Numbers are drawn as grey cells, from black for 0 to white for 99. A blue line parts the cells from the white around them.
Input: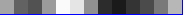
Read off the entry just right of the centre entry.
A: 17
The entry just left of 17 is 56
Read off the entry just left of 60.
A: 32

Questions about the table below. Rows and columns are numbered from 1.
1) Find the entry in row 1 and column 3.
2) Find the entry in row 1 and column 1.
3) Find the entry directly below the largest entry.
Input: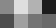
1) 69
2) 53
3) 62

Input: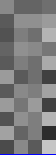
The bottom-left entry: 29
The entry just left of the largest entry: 35
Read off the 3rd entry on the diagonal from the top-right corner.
49
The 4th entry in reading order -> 43
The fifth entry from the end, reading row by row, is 17
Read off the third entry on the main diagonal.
43
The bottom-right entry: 77
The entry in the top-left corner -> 53
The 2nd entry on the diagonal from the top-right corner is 56
